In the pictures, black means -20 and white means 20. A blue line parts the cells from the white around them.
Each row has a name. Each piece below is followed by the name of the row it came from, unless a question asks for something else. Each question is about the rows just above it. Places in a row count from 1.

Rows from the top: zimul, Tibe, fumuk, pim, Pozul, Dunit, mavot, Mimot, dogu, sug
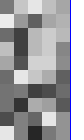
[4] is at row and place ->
Tibe, 2
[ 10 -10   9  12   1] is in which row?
pim
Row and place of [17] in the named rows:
Tibe, 1

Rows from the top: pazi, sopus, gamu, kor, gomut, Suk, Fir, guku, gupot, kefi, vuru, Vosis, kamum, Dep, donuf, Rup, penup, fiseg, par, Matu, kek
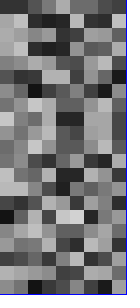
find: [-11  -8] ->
kek
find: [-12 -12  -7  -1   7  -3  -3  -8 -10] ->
pazi

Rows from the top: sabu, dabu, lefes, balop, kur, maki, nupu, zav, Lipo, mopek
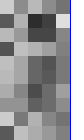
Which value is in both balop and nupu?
[5]
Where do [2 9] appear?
sabu

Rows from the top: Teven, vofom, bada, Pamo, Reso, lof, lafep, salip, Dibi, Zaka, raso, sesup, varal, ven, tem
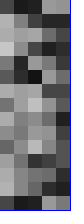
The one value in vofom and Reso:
[-14]
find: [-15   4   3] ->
Teven
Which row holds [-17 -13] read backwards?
lof
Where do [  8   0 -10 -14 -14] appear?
vofom

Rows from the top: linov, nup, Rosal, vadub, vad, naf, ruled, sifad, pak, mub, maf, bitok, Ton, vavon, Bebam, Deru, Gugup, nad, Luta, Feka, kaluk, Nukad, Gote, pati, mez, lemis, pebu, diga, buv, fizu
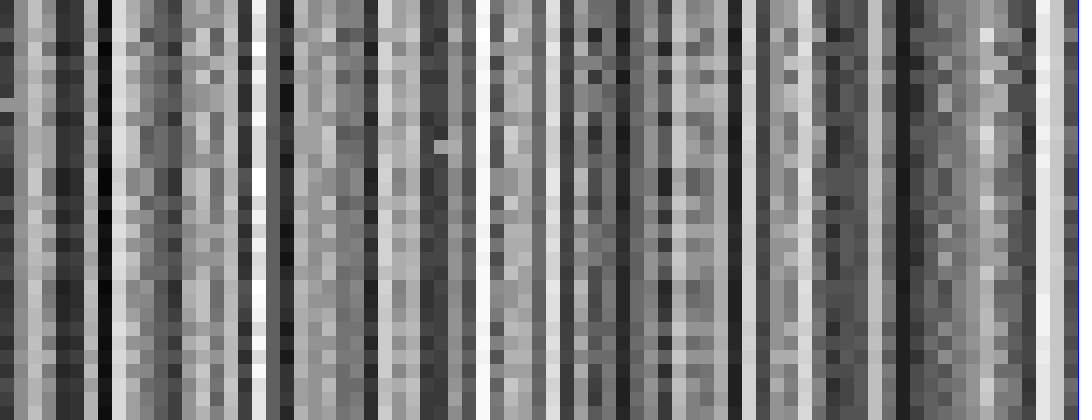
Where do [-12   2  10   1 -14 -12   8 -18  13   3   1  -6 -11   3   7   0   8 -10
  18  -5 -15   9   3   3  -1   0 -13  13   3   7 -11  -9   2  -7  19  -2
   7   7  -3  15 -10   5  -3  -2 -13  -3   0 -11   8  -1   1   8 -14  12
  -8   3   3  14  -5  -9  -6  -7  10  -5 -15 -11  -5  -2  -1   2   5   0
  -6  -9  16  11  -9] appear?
nad
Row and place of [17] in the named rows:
lemis, 75
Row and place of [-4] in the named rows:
diga, 39
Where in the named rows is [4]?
Gugup, 33
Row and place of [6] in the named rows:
Gugup, 72

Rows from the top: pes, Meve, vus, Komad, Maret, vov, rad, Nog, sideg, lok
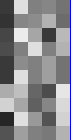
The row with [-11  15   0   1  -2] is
pes
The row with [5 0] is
lok
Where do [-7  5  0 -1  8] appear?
lok

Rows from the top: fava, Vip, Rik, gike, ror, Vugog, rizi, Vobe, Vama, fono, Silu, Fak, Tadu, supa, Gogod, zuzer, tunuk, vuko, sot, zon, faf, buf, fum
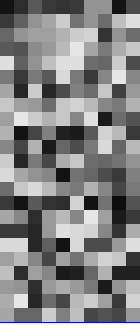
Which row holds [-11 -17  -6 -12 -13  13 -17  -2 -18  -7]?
Gogod
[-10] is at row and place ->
rizi, 9
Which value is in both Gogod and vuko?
[-17]
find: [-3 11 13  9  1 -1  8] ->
Vobe
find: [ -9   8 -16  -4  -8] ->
Silu
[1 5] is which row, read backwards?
zon
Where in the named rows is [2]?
gike, 3

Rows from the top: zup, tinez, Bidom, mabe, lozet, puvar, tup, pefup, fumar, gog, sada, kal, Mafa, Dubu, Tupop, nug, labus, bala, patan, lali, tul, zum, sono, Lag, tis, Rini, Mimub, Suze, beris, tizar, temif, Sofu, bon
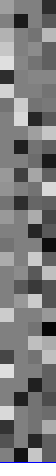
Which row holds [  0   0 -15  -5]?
Suze
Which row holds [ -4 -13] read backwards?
Tupop
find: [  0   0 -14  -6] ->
labus
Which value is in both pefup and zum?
[12]
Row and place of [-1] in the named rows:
pefup, 4
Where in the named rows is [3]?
Dubu, 1
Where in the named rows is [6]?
Mafa, 3

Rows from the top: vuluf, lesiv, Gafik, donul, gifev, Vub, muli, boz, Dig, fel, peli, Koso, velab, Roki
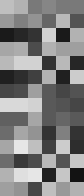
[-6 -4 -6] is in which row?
Dig
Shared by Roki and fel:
[3]
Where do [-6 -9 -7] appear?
muli
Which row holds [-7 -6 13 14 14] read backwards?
boz
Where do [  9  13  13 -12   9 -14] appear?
gifev
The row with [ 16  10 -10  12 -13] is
peli
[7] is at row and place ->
donul, 2

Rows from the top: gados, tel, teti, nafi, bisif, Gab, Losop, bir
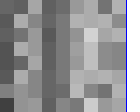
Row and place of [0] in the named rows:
Losop, 1
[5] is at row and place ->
nafi, 6
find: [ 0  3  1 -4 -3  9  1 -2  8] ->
Losop

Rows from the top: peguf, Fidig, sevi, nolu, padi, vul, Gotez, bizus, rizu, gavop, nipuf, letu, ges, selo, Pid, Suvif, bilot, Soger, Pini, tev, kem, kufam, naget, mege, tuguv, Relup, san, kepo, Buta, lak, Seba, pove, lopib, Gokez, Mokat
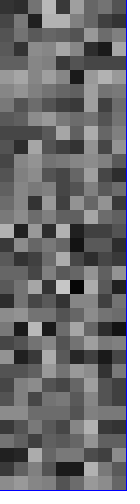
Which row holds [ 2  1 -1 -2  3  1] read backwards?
letu
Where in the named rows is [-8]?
lopib, 7
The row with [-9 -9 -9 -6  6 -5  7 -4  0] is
gavop
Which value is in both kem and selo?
[-6]
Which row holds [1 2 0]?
letu
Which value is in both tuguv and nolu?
[1]

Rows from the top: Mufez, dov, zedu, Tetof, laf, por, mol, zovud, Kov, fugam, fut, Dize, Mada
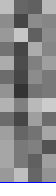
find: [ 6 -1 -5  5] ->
Dize
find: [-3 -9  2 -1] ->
por
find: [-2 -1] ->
mol

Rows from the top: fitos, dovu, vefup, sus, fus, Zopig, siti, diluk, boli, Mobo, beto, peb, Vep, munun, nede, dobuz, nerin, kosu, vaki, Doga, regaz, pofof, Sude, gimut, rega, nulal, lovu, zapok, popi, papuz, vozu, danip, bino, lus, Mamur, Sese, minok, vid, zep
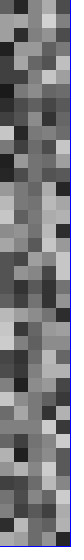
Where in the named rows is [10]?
fus, 5
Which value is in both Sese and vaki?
[1]
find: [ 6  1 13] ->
dovu
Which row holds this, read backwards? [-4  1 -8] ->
Sese
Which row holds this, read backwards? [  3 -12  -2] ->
pofof

